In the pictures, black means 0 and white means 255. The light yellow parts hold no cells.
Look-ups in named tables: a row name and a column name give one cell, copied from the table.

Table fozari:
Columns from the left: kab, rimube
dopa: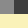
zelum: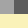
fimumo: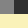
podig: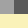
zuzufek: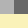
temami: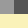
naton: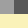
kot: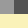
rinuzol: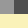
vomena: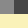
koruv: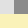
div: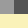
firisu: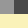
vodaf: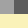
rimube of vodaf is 93
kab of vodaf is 162
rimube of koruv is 139
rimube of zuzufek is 104
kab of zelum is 164
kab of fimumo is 131
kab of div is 155
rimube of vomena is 70
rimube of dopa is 62
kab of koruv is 225
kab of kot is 154
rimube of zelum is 93
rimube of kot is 83
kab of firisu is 151
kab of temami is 154

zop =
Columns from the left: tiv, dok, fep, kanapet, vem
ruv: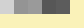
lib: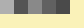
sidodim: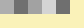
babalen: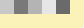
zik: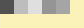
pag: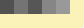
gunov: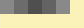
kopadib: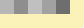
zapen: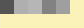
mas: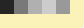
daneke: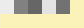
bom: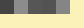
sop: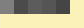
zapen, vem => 159
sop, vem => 69
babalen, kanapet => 230
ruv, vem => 92
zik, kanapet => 149
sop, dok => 75
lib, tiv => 175

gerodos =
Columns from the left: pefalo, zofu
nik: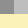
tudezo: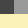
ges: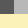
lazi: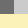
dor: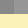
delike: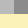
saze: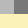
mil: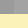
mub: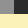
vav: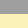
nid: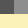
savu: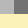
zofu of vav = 159
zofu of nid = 142
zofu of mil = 163
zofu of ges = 184
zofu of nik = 190
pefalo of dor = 136
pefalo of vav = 159
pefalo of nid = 85
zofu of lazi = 203
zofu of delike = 139
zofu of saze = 120
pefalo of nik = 143
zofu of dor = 150
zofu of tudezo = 154

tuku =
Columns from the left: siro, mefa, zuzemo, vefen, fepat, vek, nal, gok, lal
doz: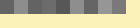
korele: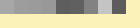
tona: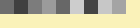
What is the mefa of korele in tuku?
157
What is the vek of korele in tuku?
96
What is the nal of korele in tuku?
130
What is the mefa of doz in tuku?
141
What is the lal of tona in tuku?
164
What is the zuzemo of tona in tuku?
124
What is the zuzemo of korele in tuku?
155
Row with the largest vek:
tona

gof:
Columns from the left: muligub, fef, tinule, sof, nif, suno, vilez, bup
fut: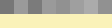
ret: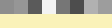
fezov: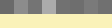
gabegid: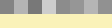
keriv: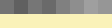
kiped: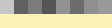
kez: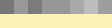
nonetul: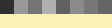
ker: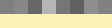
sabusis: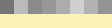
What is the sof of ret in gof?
243
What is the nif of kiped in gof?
146
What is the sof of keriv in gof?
106
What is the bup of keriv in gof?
150
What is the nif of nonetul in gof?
97
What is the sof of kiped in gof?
85
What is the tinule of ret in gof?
90
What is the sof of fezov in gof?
171
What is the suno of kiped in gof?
108
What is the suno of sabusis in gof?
207
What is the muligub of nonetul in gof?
47

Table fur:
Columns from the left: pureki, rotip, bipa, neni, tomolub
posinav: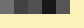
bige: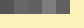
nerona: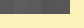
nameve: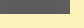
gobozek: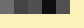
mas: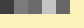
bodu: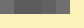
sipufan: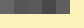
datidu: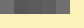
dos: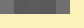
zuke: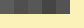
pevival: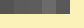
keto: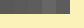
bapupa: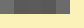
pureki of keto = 89
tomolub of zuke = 83
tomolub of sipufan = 94
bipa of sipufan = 89
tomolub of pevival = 89
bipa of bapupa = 91
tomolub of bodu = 110
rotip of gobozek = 68
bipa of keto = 93
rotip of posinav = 66
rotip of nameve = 91
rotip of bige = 103
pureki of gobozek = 109

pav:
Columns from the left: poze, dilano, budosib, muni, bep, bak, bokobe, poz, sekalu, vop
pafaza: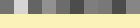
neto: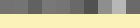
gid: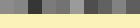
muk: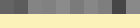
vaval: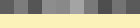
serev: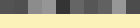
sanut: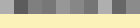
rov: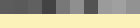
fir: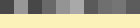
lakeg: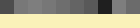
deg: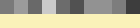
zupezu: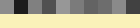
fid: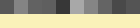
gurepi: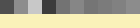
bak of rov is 143
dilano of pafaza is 213
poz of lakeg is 31
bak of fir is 169
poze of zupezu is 140
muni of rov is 67
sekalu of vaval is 115
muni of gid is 123
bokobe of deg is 146
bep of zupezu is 151
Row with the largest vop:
rov

